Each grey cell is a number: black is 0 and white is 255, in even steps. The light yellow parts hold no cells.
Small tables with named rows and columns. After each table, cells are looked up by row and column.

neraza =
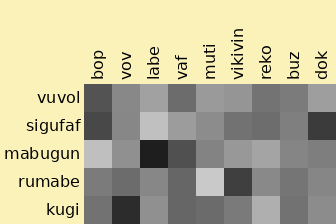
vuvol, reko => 115
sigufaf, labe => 192
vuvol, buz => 123
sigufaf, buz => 127
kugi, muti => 107
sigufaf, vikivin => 114
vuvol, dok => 158
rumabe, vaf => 102
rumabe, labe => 135
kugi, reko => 175
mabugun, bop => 191
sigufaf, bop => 72
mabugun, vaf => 80

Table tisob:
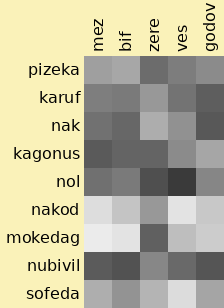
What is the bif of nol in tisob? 122
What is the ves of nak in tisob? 145
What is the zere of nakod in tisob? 152
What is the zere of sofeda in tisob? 180
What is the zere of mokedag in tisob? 96
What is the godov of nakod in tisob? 200
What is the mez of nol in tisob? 112
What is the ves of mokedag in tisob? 190
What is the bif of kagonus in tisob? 100
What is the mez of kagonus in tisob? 90
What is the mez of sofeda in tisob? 174
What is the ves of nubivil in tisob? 105
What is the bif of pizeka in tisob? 167
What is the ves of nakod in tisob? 227

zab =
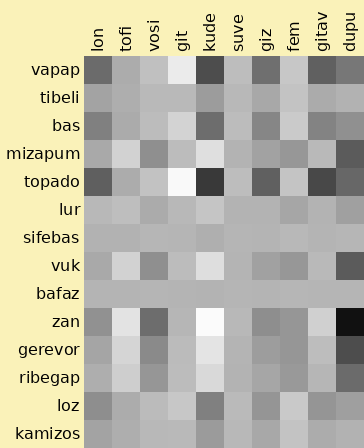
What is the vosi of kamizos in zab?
184
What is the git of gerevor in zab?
187
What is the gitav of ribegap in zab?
182
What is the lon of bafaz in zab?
180
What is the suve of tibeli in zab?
184
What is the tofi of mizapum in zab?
210
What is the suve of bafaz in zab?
181
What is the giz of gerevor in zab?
157
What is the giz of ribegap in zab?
166
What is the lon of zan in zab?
145
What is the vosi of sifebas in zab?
182

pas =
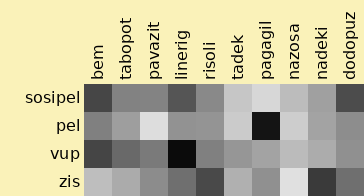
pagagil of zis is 144
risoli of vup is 128
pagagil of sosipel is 215
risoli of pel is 148
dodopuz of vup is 144
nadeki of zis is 58
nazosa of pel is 205
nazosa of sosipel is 188
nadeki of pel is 163
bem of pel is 128
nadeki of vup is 172
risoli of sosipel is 137
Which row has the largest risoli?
pel

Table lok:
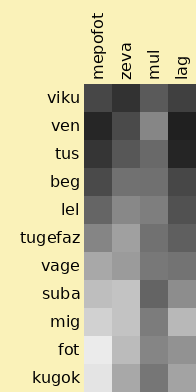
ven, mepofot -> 38
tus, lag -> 37
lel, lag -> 81
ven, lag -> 32
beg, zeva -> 113
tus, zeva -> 87
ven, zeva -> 74
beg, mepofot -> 74
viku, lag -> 64
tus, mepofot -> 53
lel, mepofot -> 101
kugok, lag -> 163
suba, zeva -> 195
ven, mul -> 134
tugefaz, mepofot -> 133
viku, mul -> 90
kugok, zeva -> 168
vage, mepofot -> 168
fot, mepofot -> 235
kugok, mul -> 118

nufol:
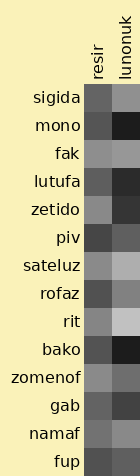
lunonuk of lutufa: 43
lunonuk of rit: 193
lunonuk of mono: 28
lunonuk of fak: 151
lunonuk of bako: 28
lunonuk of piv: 95
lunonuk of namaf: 137
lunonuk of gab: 66
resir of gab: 99
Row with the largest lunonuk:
rit

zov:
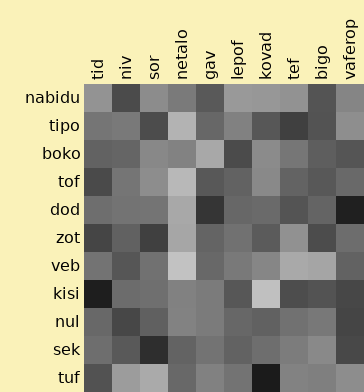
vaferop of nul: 69
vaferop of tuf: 141
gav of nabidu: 89
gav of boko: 168
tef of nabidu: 146
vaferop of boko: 85
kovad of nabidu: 151
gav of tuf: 129
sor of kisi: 111
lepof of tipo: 129
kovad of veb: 134
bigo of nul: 120
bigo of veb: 165
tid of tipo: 117
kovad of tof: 137
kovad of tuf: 27
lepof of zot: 113
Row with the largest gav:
boko

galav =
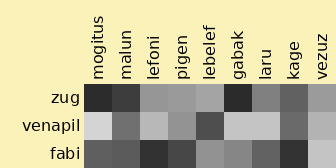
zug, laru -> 128
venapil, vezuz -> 179
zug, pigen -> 154
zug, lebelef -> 164
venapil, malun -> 112
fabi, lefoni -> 50
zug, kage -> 97

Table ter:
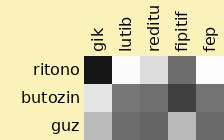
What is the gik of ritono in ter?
22
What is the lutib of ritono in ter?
251
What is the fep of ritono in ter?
253
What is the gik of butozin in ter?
228
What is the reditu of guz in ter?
101
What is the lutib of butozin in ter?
119
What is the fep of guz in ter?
106
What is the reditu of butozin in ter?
111
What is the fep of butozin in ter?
114
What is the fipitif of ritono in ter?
108
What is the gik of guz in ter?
187
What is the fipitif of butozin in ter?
64
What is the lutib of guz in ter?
108
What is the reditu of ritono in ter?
220
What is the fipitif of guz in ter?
185
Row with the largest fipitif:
guz

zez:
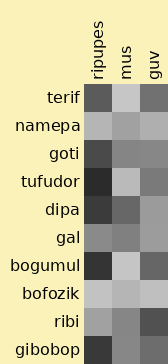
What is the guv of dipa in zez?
155
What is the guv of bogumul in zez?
102
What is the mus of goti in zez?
133
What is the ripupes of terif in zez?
91
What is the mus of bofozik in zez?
181
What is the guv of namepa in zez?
175

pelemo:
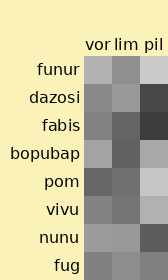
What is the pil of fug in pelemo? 129
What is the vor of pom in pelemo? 103
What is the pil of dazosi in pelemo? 71
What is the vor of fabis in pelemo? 130
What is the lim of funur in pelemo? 143
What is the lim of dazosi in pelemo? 152
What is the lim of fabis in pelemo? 100
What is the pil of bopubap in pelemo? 168

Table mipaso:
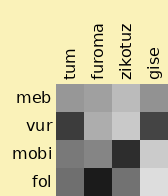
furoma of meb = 160
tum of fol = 111
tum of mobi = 121
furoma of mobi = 133
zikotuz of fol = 114
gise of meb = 146
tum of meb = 151
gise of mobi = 203
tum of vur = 60
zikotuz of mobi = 45
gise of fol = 221
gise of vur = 68
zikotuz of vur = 201
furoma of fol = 27
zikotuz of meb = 187
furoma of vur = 173

